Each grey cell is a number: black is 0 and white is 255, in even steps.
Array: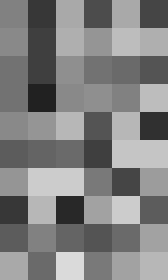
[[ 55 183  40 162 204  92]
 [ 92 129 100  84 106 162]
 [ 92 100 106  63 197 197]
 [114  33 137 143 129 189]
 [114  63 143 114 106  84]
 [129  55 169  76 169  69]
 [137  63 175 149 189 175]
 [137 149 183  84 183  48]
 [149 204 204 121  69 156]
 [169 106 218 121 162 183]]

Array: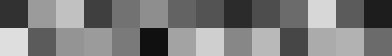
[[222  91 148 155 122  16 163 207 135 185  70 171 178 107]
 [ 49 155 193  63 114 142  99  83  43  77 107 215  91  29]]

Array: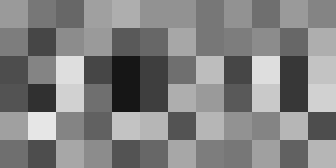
[[154 119 103 160 174 146 146 119 146 111 154 132]
 [160 230 132  97 195 182  83 182 146 132 182  77]
 [125  70 140 154  89 103 167 119 125 140 103 174]
 [111  77 167 140  83 103 167 125 119 160  97 182]
 [ 83  48 209 111  22  62 174 154  89 201  55 209]
 [ 77 132 222  70  22  62 111 189  70 222  55 195]]

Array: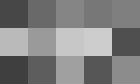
[[ 71 105 133 119 127]
 [ 63  93 160  86 140]
 [186 154 199 205  79]]

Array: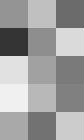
[[148 192 107]
 [225 161 122]
 [240 184 128]
 [169 114 204]
 [ 52 142 218]]

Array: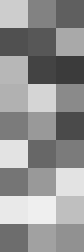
[[183  67  59]
 [123 153  74]
 [205 130  95]
 [227 103 123]
 [177 213 138]
 [109 161 145]
 [ 80  87 169]
 [233 239 191]
 [117 153 227]]
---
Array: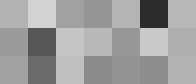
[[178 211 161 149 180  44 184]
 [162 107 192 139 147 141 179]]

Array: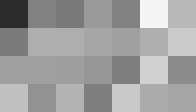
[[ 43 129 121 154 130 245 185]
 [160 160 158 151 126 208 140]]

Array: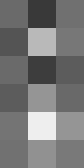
[[106  57 112]
 [106  61  92]
 [116 238 149]]

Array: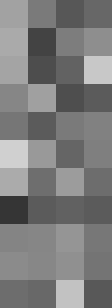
[[162 122  87 103]
 [164  77  98 200]
 [118  91 122 129]
 [171 110 156 109]
 [132 134 149 119]
 [109 104 194  88]]

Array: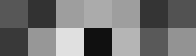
[[ 87  50 158 171 158  52  82]]

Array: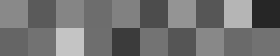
[[137  90 133 109 129  76 148  86 181  38]]
